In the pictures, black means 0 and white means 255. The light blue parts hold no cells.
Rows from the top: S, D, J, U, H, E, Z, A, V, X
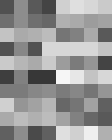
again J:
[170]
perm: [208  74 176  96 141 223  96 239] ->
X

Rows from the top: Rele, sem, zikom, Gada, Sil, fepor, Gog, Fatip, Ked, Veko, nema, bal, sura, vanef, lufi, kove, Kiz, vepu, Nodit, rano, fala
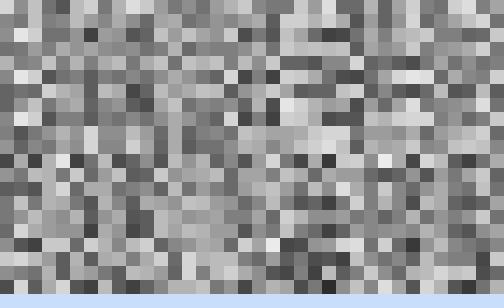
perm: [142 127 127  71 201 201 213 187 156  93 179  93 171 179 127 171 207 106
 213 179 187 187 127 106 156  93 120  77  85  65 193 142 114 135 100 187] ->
Nodit
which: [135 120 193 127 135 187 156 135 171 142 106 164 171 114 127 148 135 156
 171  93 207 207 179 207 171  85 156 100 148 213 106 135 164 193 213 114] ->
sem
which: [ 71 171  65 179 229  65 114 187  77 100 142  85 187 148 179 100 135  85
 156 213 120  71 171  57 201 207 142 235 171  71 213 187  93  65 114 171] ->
bal

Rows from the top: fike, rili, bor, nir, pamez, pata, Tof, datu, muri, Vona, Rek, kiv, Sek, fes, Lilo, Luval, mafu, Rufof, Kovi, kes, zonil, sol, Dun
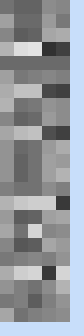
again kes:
[213]
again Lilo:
[206]
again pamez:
[106]
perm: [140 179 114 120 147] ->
datu

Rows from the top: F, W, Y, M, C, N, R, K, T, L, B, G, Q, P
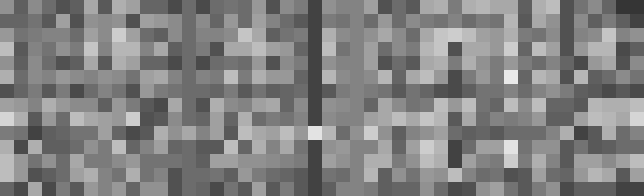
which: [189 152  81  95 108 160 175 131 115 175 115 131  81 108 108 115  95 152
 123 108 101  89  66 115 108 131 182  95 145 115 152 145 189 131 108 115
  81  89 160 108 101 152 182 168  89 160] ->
Q
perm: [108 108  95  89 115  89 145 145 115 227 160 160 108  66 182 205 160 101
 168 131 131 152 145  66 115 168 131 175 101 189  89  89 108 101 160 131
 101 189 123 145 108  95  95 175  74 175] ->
B

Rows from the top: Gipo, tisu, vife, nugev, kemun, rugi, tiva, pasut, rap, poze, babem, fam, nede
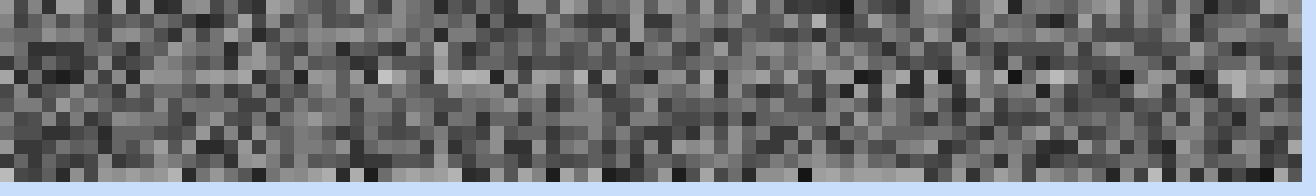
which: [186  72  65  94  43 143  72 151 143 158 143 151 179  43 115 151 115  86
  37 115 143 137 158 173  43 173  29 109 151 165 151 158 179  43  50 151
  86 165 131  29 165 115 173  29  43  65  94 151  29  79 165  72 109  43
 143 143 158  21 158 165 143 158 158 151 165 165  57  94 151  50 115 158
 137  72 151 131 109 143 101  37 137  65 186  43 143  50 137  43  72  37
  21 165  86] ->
nede
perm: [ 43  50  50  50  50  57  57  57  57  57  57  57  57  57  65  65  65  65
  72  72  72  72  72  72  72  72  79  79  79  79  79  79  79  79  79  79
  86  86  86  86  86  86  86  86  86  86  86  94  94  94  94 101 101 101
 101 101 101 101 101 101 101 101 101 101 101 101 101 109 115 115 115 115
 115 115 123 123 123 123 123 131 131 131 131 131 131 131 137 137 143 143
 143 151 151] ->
fam
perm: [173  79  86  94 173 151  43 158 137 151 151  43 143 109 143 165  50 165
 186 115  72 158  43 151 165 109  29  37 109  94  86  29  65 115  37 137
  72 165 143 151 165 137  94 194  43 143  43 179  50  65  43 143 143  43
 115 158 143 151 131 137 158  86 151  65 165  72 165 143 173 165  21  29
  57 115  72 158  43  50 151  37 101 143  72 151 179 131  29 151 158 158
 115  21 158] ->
rugi
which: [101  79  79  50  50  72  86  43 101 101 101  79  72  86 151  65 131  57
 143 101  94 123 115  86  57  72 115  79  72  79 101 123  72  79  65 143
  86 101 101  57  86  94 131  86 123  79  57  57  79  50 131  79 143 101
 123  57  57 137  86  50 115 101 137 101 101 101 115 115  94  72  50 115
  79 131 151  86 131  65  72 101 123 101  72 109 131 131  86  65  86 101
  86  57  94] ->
poze

